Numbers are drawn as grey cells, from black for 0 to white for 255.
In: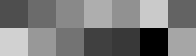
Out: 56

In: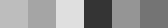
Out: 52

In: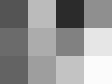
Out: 158

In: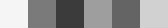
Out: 158

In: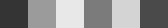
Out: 123

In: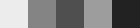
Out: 79

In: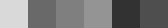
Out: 148
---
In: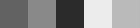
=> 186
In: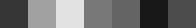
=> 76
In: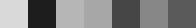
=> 90
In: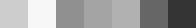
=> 52
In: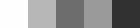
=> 49
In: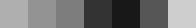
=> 206
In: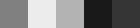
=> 53
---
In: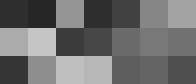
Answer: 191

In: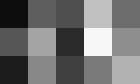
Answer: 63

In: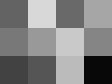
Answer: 187

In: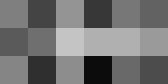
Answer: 141

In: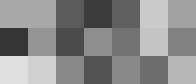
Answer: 136

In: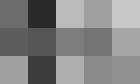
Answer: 173
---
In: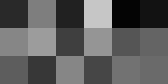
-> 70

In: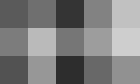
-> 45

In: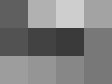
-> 149

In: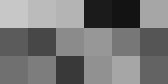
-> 145

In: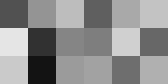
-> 162

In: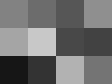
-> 51

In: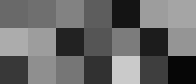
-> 202

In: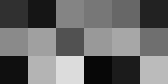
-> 7

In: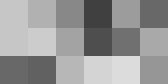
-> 212
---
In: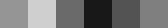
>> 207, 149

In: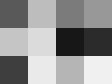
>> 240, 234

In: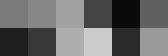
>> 203, 174

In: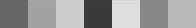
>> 221, 205

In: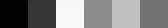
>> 248, 192

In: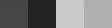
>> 201, 175

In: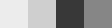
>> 236, 207

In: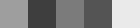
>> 234, 158
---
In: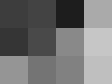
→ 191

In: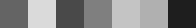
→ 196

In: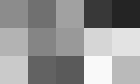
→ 227

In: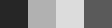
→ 177

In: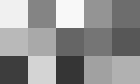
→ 240

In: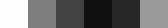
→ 154

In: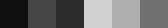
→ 175
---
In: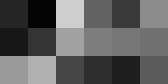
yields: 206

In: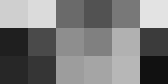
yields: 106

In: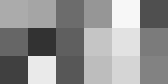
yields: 108

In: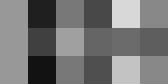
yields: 120

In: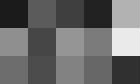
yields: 63

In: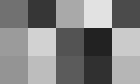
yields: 169

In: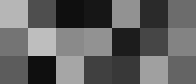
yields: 15

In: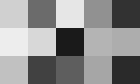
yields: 230
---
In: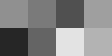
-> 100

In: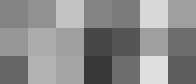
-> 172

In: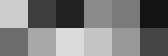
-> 168

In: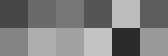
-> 174

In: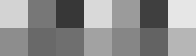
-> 105

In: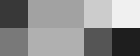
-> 176

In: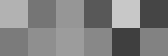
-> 143
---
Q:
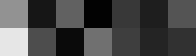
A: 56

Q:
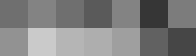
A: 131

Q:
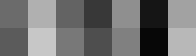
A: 143

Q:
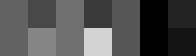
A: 86

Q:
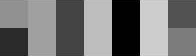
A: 1

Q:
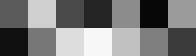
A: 140

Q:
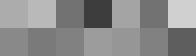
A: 164
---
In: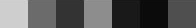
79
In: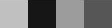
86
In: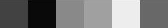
104
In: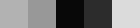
219
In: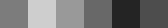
77
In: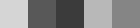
133
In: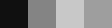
158
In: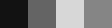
133
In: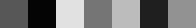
146
